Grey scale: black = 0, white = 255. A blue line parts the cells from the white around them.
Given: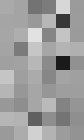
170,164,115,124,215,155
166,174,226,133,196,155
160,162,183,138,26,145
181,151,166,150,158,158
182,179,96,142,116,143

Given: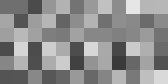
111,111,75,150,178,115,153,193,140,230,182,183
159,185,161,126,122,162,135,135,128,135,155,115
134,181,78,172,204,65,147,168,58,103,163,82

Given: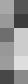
168,85
110,204
156,222

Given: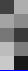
65,174
119,58
201,24

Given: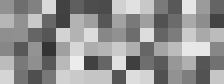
145,110,129,217,66,95,77,75,209,225,200,122,88,230,155,100
143,144,101,86,211,179,220,135,145,109,221,101,124,203,169,188
188,121,143,88,185,236,65,101,225,63,110,90,151,176,85,113

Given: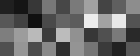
32,21,55,120,71,122,161,68,95,141
126,156,186,60,188,145,55,80,122,41
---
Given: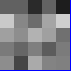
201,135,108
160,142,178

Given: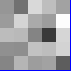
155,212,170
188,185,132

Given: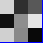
16,142,229
208,137,9

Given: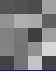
147,175,170
129,119,61

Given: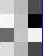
247,193,4
105,197,242

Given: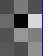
105,5,217
82,150,127
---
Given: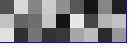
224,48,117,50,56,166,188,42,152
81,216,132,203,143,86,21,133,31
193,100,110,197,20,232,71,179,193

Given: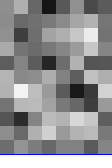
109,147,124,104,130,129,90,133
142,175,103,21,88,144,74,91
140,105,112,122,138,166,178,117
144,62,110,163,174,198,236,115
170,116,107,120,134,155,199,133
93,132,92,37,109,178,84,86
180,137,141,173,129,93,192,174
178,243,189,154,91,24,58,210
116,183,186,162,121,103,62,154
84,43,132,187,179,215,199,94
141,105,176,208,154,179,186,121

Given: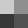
56,82
203,143

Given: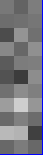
104,124,104
120,99,125
109,112,118
76,148,112
136,103,144
91,124,126
82,60,141
112,140,127
157,206,150
105,128,108
185,179,64

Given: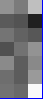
114,105,249
146,123,191
90,83,32
116,98,87
80,114,147
138,93,137
110,92,154

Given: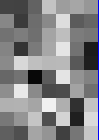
95,79,165,148,64,118,198
67,66,98,195,157,166,151
135,58,109,137,221,91,102
114,125,111,164,190,124,119
132,52,122,167,229,114,27
138,216,191,184,185,88,30
103,115,8,92,228,147,130
142,233,138,73,76,163,112
177,178,165,241,175,48,195
120,149,197,79,212,31,218
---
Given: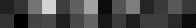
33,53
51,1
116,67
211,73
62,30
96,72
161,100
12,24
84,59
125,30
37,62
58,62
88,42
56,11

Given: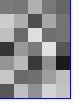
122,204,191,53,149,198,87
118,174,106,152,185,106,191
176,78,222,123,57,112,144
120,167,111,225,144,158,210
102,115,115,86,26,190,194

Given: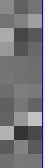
137,115,170,153,116,117,109,96,99,178,90,112
97,130,71,84,114,113,125,119,152,52,131,120
115,159,88,104,110,112,122,100,194,73,90,119

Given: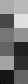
172,72,118,99,164,21
186,224,148,32,45,99

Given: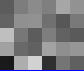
92,99,191,161,26
125,144,119,105,173
139,146,92,97,210
127,112,126,163,47
166,87,98,143,117
146,121,90,150,96

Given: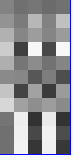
131,147,177,204,175,138,196,215,117,112,112
112,123,134,64,118,135,68,161,238,240,242
118,183,157,247,140,87,162,142,50,72,54
107,130,133,73,114,125,59,157,233,241,240
113,192,155,248,133,78,155,138,51,77,56

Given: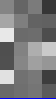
133,166,232,79,80,225,105
101,127,107,130,134,113,111
123,99,109,174,160,120,117
54,97,77,202,150,61,91

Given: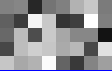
129,96,104,71,198
134,60,188,189,168
39,244,77,207,178
116,200,201,198,251
128,52,167,170,100
178,62,135,184,57
200,255,135,72,132
123,127,19,225,159

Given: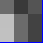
108,192,193
57,107,107
84,66,66
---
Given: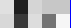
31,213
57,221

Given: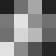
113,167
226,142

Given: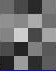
72,41
136,171

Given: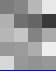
134,183
112,101

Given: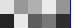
152,176
233,94

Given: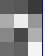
87,57
236,150

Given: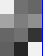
113,102
126,144

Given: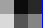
11,40
85,133
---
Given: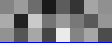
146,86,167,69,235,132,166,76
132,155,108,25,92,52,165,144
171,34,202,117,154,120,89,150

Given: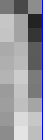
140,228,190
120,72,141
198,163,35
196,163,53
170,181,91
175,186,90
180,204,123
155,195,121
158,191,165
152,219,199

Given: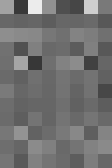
117,89,129,116,107,93,125,103
162,57,236,145,79,70,206,121
103,99,102,93,103,102,106,88
142,138,136,119,112,131,125,112
113,81,128,105,108,92,128,88
111,165,55,111,130,140,65,102
106,97,112,104,116,107,115,97
122,103,109,103,115,100,114,71
109,99,102,102,111,97,106,93
107,94,116,101,116,105,117,105
119,147,98,108,121,136,95,132
110,102,139,128,105,116,130,138

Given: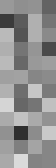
169,218,131,134
153,143,146,99
59,91,176,117
186,84,176,138
175,117,149,74
186,104,153,158
160,162,134,139
177,110,199,122
213,103,117,192
171,194,170,146
145,47,140,201
160,127,164,134

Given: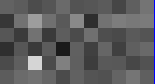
92,107,113,101,75,97,84,81,100,117,95
98,92,76,85,106,83,86,91,70,95,116
55,114,157,112,89,137,46,114,125,120,123
86,59,114,58,93,75,112,78,74,90,84
47,86,58,92,26,96,64,102,64,95,105
75,95,213,75,128,95,61,89,88,71,82

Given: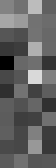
91,113,86,88
131,113,188,96
167,155,114,108
86,78,115,104
56,61,176,105
0,104,111,51
72,86,217,128
47,115,65,94
94,82,102,48
92,62,65,113
95,71,128,60
74,71,152,56

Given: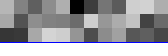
54,57,168,212,206,149,77,140,161,87,95,71
182,130,95,141,175,1,61,117,91,207,210,174
168,83,142,129,126,108,206,151,172,194,67,106
